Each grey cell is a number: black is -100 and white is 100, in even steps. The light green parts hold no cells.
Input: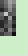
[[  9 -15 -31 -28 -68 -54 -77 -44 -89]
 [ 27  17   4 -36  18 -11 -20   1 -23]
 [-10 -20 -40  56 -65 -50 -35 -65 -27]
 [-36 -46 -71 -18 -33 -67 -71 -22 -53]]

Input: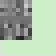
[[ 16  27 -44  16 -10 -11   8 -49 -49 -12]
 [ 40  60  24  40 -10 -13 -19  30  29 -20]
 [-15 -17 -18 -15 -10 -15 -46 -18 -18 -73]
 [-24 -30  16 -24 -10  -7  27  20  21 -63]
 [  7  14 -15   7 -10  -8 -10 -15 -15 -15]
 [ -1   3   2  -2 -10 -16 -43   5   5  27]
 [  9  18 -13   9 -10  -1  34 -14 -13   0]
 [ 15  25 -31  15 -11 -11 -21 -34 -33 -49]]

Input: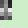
[[-73 -67  86  24 -39]
 [  9  19  11  -4 -12]
 [-39 -28  66  24 -49]]

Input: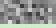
[[ 20   7   2  -4   7  11]
 [ 14  11  59   3  33  57]
 [  2 -11 -26   2   0 -10]
 [ -5 -26  40  30 -37  39]
 [  2 -10   6 -45 -13  16]
 [  2 -52  18   5  18  12]
 [ 41  32  60 -50 -18  -3]
 [ 17  -9   8 -27  -5  14]
 [ 15 -54  25  -1  33  25]
 [-27  25  58  51  -3 -34]
 [-16  37  -4  11  -3  14]
 [ 21  36 -13  22 -24  73]
 [ 44   2   7   7  24  13]
 [  9  24  34 -21  -5   5]]

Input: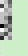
[[-23   4  49  31 -52 -37   9 -25  44   9]
 [ 47  63  30  50  10  38 -21  47 -37  69]
 [ 74 -45  91  53  52  51 -96  94  15 -68]]

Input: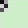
[[ 30 -69  73]
 [-88  68 -34]]

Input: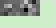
[[ -7 -21 -16 -33]
 [-72 -13  18 -11]
 [-20  47   1  17]
 [ 54 -19 -99 -29]
 [ -4  21 -32 -23]
 [-16 -23 -25  -2]
 [-16 -27 -17 -19]
 [-17  45 -43  -9]
 [-23  21 -29 -56]
 [-29 -28 -22 -36]]

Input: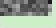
[[-78  26   3  57]
 [-25 -21 -32 -33]
 [-19  -4 -39  -1]
 [-16 -33 -23 -17]
 [-51  -9 -39  -1]
 [-50 -47 -26  28]
 [  9 -34 -37  -2]
 [-21 -41 -31 -14]
 [ -4  31  18 -13]
 [-28  15  -7   6]
 [  2  -8 -54 -15]
 [ 13 -47 -11 -16]
 [-24 -32   3 -50]]
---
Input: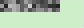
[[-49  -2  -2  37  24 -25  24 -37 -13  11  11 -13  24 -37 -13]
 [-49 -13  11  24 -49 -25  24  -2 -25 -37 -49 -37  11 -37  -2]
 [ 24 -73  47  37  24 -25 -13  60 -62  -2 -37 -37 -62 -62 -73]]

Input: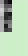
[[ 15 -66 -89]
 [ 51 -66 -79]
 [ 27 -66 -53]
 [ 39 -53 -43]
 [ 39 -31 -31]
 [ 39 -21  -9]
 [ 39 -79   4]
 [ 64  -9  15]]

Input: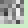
[[ 16  16  -8  58 -31  28]
 [-19   4   4  16  78 -19]
 [ 58  28  16  48 -41  48]
 [ -8 -31  38   4  89  -8]
 [ 16 -54  48  -8  89   4]
 [ 68  38  68   4  68  68]]

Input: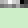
[[ -9   4  17  -9  29 -22 -34]
 [ 39  51  95  64  51 -97 -58]]

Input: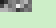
[[-41  30 -15   7  86  30 -28  -3]
 [-75 -52  -3   7 -15  20  42 -15]
 [ 42  42  20   7 -52 -28  -3 -15]]

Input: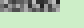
[[ 11  46 -26 -50 -26 -26  -2 -50  46 -63 -63 -50  11  46 -73]
 [ -2  22  -2 -39 -39  -2  33  -2 -39 -14 -39  22 -39 -14  33]
 [-14 -50  22 -14  33 -14  33 -63  11  33 -73  22 -50  22  11]]
